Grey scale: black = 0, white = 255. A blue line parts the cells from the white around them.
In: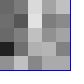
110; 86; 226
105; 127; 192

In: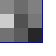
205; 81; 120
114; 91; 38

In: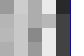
181; 200; 173
184; 200; 137

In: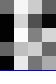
2; 213; 80
2; 252; 129

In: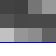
83; 72; 73
193; 150; 141

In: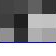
62; 31; 196
144; 48; 176

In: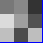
219; 159; 81
191; 76; 190

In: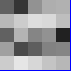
184; 204; 221
97; 180; 133

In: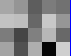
194; 190; 103
124; 69; 128
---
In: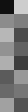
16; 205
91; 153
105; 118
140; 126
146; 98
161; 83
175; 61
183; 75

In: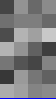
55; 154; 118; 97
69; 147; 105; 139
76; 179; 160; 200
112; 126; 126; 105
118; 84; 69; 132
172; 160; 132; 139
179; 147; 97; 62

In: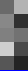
86; 36
106; 179
128; 114
136; 48
207; 74

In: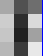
168; 81; 110
183; 59; 232
198; 32; 161
205; 46; 218

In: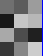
24; 198; 183
55; 134; 205
112; 92; 156
169; 77; 32

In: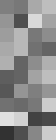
50; 79; 135; 204
87; 149; 127; 149
94; 100; 163; 190
113; 106; 120; 204
127; 120; 169; 190
149; 79; 217; 163
157; 184; 120; 141
169; 184; 113; 100
176; 100; 141; 176
224; 210; 66; 73
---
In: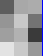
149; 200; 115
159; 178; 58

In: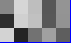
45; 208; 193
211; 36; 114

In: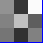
130; 192; 94
117; 49; 129

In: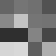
136; 195; 117
47; 47; 132

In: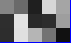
46; 226; 41
45; 224; 181

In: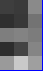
47; 56; 115
126; 131; 124

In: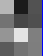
115; 71; 79
149; 228; 127

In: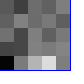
96; 129; 108
113; 71; 127

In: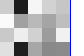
250; 161; 185
201; 238; 209
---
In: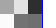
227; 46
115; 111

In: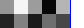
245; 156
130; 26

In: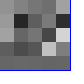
130; 118
38; 94

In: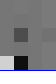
120; 118
116; 118

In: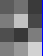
113; 58
194; 71

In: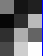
20; 32
45; 186

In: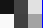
67; 225
64; 163

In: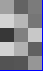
99; 123
183; 118
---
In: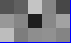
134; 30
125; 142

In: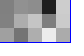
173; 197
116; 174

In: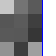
91; 63
88; 54

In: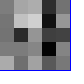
193; 208
42; 149

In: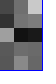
116; 124
18; 25

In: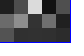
142; 51
48; 49

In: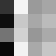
200; 168
210; 151
